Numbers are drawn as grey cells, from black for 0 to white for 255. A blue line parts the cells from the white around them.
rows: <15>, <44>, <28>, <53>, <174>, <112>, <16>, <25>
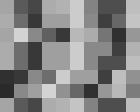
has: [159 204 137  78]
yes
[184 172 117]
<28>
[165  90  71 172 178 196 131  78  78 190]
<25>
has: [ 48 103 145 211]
no
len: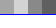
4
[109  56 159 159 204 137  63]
<44>
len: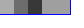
5

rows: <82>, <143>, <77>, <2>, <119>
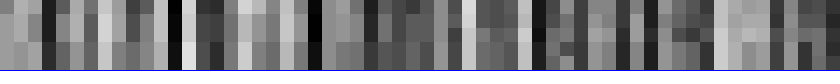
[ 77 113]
<143>
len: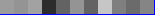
11
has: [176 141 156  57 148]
no
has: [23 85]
no
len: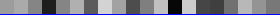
20

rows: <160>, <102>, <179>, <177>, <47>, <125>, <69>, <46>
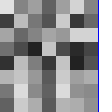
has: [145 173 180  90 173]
no
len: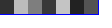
7

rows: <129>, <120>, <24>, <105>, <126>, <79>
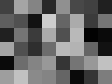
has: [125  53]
no
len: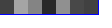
7
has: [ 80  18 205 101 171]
yes
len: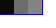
3
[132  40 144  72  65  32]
<129>
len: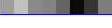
8
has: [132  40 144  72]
yes

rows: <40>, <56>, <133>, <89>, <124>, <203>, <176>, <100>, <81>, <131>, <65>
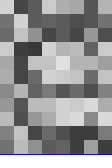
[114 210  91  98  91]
<56>
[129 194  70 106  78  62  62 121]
<131>
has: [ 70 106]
yes
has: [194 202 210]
no

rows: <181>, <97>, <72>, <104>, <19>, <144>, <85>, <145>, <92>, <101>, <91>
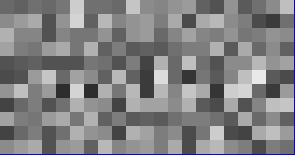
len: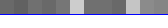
12
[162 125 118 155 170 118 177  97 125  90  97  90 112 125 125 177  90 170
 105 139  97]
<104>
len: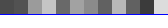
12
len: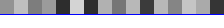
16

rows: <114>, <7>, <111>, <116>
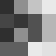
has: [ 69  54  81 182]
yes
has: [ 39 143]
no
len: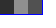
3
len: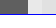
4
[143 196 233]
<114>
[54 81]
<7>
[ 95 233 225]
<116>

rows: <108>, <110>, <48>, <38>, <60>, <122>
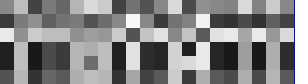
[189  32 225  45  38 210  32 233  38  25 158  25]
<38>
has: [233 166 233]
yes
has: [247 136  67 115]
no

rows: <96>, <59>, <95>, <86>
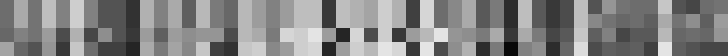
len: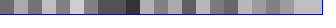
23
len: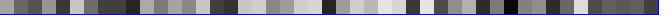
47
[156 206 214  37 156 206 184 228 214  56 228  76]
<86>
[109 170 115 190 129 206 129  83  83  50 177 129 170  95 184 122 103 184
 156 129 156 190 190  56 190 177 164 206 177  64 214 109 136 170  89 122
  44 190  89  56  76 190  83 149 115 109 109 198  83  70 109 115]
<96>
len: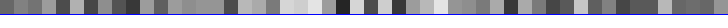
52

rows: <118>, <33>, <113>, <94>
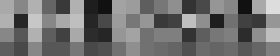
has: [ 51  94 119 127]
yes
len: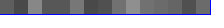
15

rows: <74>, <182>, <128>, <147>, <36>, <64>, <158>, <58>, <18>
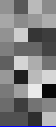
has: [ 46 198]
no
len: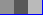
3
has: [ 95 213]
yes
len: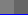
2
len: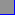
1

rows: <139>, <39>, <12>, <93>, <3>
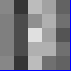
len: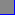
1
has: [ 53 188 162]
yes
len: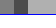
4

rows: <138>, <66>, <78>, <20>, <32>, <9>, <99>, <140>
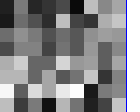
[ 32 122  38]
<138>
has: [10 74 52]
no
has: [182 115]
yes

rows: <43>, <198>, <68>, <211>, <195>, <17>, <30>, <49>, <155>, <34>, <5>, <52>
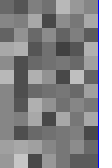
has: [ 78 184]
no
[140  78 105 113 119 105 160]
<195>
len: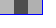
3

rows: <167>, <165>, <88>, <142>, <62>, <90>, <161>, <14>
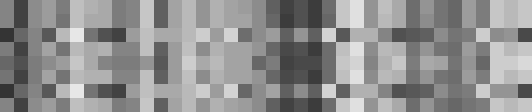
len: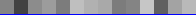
14
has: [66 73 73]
yes
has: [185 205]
yes

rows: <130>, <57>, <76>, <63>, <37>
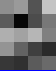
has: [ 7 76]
yes
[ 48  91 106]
<37>
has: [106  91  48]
no
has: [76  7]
no
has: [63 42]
yes

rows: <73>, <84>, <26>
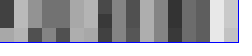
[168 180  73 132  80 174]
<73>
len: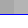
2

